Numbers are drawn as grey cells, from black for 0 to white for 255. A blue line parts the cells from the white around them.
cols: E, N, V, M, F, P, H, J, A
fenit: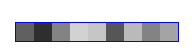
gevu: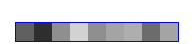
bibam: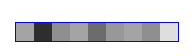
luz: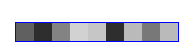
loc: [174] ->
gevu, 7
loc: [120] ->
luz, 8
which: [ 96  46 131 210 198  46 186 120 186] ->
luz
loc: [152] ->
bibam, 6
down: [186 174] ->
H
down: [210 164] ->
M

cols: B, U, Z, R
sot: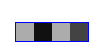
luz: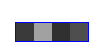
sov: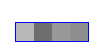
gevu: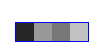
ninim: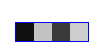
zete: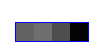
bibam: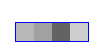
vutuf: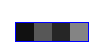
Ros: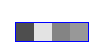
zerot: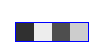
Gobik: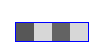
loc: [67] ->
sot, 4
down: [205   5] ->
R
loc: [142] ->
sov, 4
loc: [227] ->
Ros, 2

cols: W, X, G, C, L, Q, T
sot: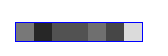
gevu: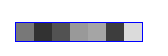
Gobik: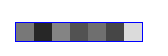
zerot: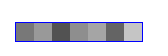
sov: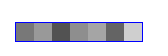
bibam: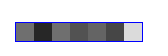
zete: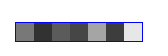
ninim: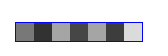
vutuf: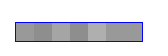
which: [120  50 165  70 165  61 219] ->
ninim
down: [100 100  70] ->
Q
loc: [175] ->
vutuf, 5
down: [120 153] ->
W
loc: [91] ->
zete, 3

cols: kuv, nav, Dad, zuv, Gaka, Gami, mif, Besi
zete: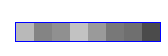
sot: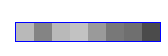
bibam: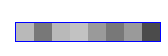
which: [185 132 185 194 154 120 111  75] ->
sot
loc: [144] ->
zete, 3
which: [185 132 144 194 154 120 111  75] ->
zete
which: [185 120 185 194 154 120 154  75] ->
bibam
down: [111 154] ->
mif

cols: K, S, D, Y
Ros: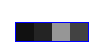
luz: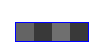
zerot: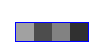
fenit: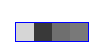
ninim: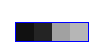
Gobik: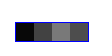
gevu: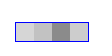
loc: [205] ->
gevu, 4
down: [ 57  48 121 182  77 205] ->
Y
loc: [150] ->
Ros, 3
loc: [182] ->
ninim, 4

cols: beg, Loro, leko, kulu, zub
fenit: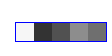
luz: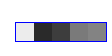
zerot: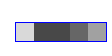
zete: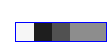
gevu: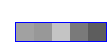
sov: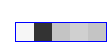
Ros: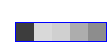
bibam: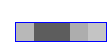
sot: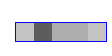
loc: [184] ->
bibam, 1
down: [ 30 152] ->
Loro
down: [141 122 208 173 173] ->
kulu
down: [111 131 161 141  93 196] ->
zub
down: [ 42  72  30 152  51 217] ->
Loro
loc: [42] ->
luz, 2

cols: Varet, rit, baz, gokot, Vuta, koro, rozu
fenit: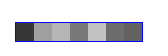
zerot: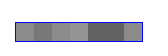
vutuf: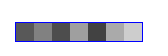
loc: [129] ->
vutuf, 2
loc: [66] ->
vutuf, 5
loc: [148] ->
zerot, 4

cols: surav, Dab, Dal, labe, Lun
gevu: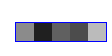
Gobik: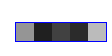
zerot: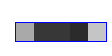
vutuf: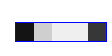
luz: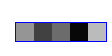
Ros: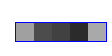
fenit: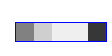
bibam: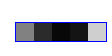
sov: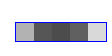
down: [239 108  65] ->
Dal
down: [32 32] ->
Dab

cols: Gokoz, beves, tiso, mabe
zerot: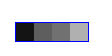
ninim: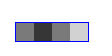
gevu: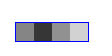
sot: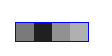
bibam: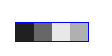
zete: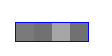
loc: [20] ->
zerot, 1
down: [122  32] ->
Gokoz
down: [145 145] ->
tiso
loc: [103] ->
bibam, 2
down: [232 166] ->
tiso
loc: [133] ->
gevu, 1

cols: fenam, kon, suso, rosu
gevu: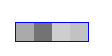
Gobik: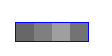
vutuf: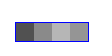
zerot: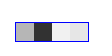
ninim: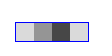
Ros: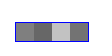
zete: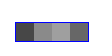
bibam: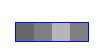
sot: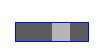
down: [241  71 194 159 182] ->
suso
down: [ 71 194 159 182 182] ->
suso
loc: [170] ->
gevu, 1

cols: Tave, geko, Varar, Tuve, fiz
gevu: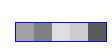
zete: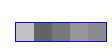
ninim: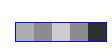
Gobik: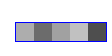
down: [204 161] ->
Varar
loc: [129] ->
gevu, 2
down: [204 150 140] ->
Tuve
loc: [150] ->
zete, 4
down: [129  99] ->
geko

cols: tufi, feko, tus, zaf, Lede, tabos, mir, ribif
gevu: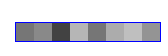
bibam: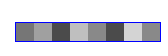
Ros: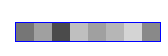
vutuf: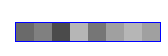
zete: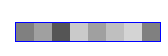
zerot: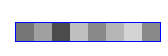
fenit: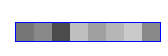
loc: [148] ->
gevu, 8
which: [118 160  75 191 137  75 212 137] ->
bibam
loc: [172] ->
gevu, 6
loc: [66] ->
gevu, 3

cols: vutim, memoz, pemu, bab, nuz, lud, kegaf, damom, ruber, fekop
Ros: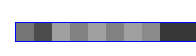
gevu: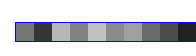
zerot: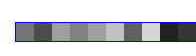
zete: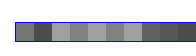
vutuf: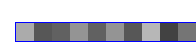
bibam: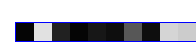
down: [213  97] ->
damom
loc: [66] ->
vutuf, 9

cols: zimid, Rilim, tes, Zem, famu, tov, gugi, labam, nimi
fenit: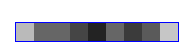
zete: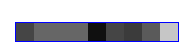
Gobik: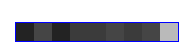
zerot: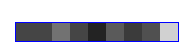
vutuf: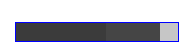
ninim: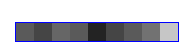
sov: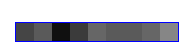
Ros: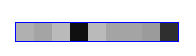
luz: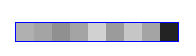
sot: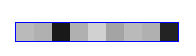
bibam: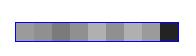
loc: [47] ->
Ros, 9
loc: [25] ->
sot, 3
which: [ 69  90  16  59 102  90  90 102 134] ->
sov
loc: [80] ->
zerot, 8

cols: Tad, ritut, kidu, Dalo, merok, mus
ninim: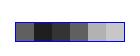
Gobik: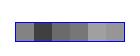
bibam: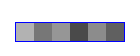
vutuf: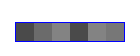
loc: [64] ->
Gobik, 2
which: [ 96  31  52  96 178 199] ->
ninim
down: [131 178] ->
Tad
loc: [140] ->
bibam, 5

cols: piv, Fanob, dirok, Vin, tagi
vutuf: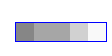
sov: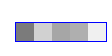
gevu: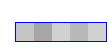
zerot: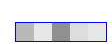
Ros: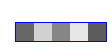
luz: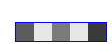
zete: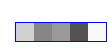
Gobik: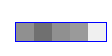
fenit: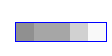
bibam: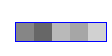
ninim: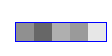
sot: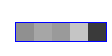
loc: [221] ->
zerot, 4
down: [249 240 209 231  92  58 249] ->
tagi
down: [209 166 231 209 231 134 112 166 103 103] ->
Fanob

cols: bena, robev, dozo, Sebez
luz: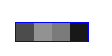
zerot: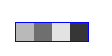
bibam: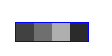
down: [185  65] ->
bena
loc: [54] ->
zerot, 4

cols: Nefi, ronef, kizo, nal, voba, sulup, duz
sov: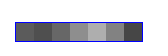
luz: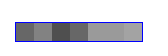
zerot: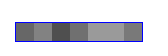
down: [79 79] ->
kizo
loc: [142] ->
sov, 4
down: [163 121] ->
duz
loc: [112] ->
zerot, 4
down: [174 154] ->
voba

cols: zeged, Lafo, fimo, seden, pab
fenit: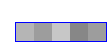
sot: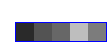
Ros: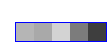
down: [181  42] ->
zeged
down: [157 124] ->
pab
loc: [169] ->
Ros, 2
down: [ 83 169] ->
Lafo
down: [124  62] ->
pab
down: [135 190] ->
seden

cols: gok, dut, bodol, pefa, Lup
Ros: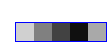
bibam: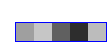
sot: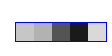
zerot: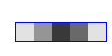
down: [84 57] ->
bodol
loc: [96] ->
bibam, 3

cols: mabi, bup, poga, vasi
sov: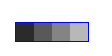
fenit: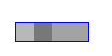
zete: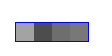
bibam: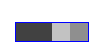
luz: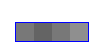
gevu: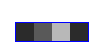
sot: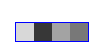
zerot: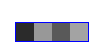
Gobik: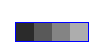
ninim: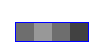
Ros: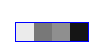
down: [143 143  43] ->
vasi
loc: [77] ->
zete, 2
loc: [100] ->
luz, 2
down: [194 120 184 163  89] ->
poga
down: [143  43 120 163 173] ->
vasi
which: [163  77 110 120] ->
zete
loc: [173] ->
Gobik, 4

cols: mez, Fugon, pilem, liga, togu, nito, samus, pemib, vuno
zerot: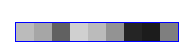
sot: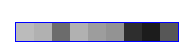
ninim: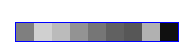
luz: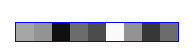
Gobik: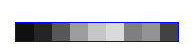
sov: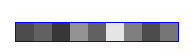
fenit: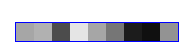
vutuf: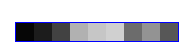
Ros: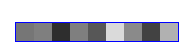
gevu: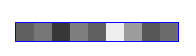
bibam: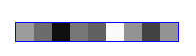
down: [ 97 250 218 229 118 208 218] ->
nito
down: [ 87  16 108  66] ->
vuno
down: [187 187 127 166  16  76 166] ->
mez
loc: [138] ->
Ros, 7
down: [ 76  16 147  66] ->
pemib

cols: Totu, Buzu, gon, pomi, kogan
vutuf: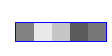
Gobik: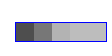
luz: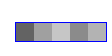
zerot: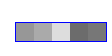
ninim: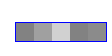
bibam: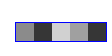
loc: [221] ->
zerot, 3
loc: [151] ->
zerot, 1
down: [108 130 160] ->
pomi
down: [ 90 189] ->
pomi

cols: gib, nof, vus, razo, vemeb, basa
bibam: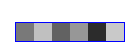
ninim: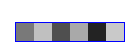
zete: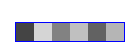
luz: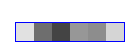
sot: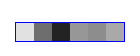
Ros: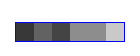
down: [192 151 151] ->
razo
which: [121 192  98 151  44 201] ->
bibam
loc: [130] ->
zete, 3
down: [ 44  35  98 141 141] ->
vemeb
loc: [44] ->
bibam, 5
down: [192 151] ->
razo
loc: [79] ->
ninim, 3

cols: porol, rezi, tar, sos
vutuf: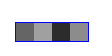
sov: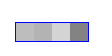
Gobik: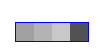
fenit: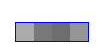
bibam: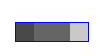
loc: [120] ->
fenit, 2
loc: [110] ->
fenit, 3
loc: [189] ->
sov, 1

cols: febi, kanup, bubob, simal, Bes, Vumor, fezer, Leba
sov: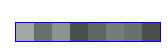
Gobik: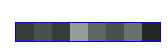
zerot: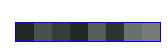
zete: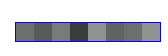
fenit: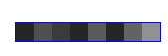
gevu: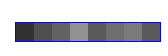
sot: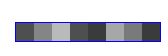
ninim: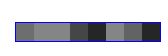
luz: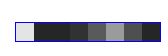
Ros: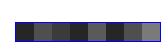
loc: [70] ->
ninim, 4
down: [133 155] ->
Vumor
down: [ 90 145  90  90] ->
Bes
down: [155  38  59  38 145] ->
simal

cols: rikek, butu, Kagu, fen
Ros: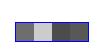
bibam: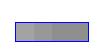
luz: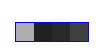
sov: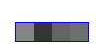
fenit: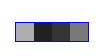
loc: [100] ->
sov, 3
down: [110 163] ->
rikek
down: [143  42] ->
Kagu
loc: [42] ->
luz, 3

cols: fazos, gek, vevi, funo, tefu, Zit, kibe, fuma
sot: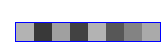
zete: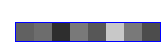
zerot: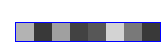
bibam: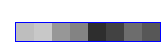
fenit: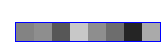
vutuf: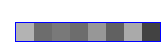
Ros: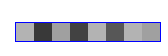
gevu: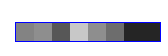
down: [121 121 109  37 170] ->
kibe
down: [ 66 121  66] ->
funo
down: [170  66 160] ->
fuma
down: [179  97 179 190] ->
fazos
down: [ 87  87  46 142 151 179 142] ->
tefu
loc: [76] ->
zete, 8
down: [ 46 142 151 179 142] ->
tefu

